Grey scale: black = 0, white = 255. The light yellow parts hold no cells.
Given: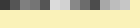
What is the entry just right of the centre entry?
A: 136
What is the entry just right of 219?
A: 210
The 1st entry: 56

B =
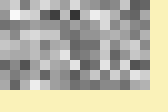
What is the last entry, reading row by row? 178
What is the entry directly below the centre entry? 113
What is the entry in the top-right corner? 101
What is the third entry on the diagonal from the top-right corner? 178
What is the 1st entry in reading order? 178
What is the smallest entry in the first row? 92
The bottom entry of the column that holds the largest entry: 101
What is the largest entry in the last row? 237
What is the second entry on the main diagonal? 249
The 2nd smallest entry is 63
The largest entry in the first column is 198
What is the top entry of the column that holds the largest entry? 207
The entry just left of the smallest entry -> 188
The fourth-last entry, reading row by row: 137
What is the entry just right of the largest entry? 217
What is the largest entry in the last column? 207
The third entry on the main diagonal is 137
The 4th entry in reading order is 188
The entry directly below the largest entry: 125
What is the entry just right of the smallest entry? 188
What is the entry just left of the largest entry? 148
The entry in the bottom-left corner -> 169
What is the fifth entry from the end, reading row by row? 137
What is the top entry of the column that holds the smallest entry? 217
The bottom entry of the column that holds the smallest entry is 113

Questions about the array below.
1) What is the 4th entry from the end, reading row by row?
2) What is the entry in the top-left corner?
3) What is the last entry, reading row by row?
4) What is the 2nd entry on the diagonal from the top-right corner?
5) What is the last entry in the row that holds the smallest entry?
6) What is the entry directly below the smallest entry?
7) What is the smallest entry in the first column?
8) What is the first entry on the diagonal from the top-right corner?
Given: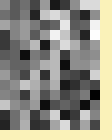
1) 218
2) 142
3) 69
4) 35
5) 2
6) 111
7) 35
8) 218

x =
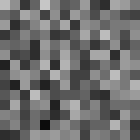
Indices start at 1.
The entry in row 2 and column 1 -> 109
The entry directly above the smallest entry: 87
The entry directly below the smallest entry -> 143
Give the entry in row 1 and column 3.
54
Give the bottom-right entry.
65
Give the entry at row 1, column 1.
188
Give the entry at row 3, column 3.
87
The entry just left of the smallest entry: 109
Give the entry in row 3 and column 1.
155
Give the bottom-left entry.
45
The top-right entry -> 121
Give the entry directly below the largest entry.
65
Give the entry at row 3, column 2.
45
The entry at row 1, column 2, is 143

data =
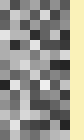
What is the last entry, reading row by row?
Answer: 194
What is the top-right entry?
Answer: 88
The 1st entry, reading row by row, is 183
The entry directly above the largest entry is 99
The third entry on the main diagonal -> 77
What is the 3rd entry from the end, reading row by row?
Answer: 156
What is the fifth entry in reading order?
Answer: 88
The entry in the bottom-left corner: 111
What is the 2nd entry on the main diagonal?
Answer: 205
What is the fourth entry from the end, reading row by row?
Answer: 111
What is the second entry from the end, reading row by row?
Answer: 183
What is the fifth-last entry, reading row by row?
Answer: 133
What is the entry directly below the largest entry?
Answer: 133
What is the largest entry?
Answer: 238
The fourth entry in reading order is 165
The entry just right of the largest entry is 88

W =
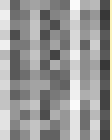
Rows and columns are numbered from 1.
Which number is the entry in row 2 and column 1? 239
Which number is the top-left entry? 216
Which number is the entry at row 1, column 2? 98
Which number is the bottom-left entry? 216
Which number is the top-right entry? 77
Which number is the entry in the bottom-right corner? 67
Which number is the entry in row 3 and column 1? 227
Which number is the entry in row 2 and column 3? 121
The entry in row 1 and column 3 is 151
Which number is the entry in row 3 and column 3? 141
